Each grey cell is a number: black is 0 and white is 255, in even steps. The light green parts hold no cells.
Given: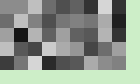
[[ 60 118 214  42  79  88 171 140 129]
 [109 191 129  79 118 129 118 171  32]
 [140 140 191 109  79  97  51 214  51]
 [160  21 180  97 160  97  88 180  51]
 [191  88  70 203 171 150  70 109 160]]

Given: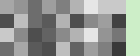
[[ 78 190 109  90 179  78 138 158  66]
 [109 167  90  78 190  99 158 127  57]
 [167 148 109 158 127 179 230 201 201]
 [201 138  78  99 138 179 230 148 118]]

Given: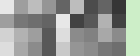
[[158 119 110 100 231  66  88 178  66]
 [210 178 158  88 221 139 129 168 139]
 [221 168 139  88 201 149 139 119 110]
 [231 158 189 149 100 189  76 100  54]]

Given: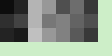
[[ 13  35 180 152  79 109  56]
 [ 35  25 192 152 129  89  56]
 [ 47  67 180 119 129  99  79]]

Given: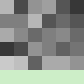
[[ 55  75 147 127  97 116]
 [127 127 182  85 106  85]
 [170 137 106 127 137 106]
 [182  75 147 159  85  55]
 [202 191  97 170 170 147]]

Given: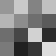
[[110  71 210  43]
 [122  32  53 221]
 [151 201 131 192]
 [181 141 110  91]]

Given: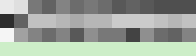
[[ 45  98 193 193 182 170 182 182 203 203 203 193 182 193]
 [233 223 120  98 131 108 120 108  88  98  88  79  79  79]
 [245 161 131 108 131  88 143 120 120  67 143 108  98 131]]

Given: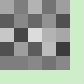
[[ 80 158  92 188  59]
 [ 92 136 104 146  80]
 [126 126 136 115 136]
 [167 126 179 115 158]
 [199  70 220 179 167]]

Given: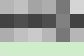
[[ 66  78  66  78 129  66]
 [173 192 202 182 120 182]
 [182 192 164 173 120 213]]
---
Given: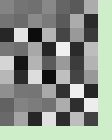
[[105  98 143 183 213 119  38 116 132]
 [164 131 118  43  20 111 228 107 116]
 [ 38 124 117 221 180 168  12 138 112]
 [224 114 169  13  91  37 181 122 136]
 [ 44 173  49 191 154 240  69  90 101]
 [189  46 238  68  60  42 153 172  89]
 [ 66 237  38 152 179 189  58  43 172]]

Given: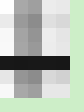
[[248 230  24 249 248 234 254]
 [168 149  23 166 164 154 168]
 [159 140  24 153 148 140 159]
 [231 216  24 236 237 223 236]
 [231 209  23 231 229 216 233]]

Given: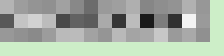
[[152  88 180]
 [145 196 157]
 [138 210 148]
 [156 188 144]
 [186  73 161]
 [187  98 136]
 [162  91 108]
 [149 170 154]
 [185  53 159]
 [164 188 175]
 [169  26 134]
 [199 125 142]
 [154  49 147]
 [169 243 177]
 [144 154 151]]

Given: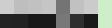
[[ 35 206]
 [ 34 190]
 [ 25 193]
 [ 25 197]
 [120 116]
 [ 47 193]
 [ 26 203]]

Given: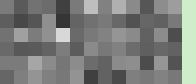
[[102 123 105 114  94 123]
 [127 123  88 160  72  90]
 [148 166  90 124  85 114]
 [128 139  99 145 143 108]
 [120 118 125 216  53  64]
 [147 140  92 106 100 122]
 [ 64 108 138 121 113 190]
 [ 98  98 120 130 121 129]
 [ 74 139 129 149 104 176]
 [127 142 108 138  82 138]
 [120  76  95  97 102  86]
 [130 150 104 140  97 141]
 [120  83  98  77 121 157]]

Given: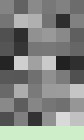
[[ 78 137 105  88  36  85  80 117 132]
 [127  93 173  87 207  54  46 185  98]
 [ 50 134 122 112 161 119 145 176 138]
 [145 118 155 144 202 120 153 115 120]
 [217 112 156 123  33 116 137  46 129]
 [193 150 197  80  47 102  95 129 108]]

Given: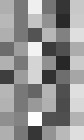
[[175 143 178 182  62 177 108 175 184 175]
 [120 131 120 120 156 120 157 120 120 120]
 [ 54 253 153 101 213 212 242  83 195 239]
 [147  81 176 180  49 144  59 183 145 116]
 [185  79  75  79 110  39  80 129  41  53]
 [222 179 216 223 166 203 172 223 203 200]]
